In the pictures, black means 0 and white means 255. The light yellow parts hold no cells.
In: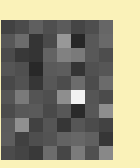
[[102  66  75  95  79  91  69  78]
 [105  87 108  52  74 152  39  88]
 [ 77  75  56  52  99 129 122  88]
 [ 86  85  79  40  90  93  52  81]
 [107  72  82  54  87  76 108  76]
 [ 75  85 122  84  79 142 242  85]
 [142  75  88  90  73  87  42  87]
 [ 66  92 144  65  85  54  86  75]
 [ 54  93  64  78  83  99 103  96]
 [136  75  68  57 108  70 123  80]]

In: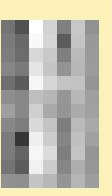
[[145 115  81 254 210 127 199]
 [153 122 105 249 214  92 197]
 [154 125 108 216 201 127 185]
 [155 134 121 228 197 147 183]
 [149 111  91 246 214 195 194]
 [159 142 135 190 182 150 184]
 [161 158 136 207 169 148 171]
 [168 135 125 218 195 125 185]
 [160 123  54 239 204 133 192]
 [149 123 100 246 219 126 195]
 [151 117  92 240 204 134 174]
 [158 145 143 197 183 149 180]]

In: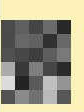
[[ 41  75  95  69 107]
 [104  74 103  97  49]
 [120  80  71  62  94]
 [ 42 171  57 126  69]
 [148 219  36  90 192]
 [ 87  82 138 113 185]]

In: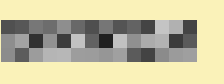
[[ 68  80  87 119 109 142 104  79 118  84  99  68 196 177]
 [ 90 142 163  49 146  60 194  98  32 193 144 171 178  59]
 [159 140  92 156 181 183 157 156 150 160  91  67 139 155]]

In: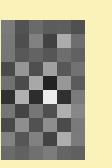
[[ 80 122  82 106  92  94]
 [110 119  78 129  66 172]
 [ 97 118  88  99  86 110]
 [114  74 150  79 160  88]
 [ 91 113  75 168  34 152]
 [123  48 176  45 236  48]
 [135 117  68 118  79 175]
 [122  73 142  81 142  75]
 [123 129  86 129  67 173]
 [ 96 106  97 112 124 101]]

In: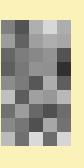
[[173 127  83 175 215]
 [166 156  98 159 174]
 [ 83 102 125 136 147]
 [ 48  95 120 146 144]
 [ 94 140 123  87 173]
 [184 191  93 160 151]
 [109 112 156 104  80]
 [114 136 118  80 167]
 [213 187 112 217 108]]
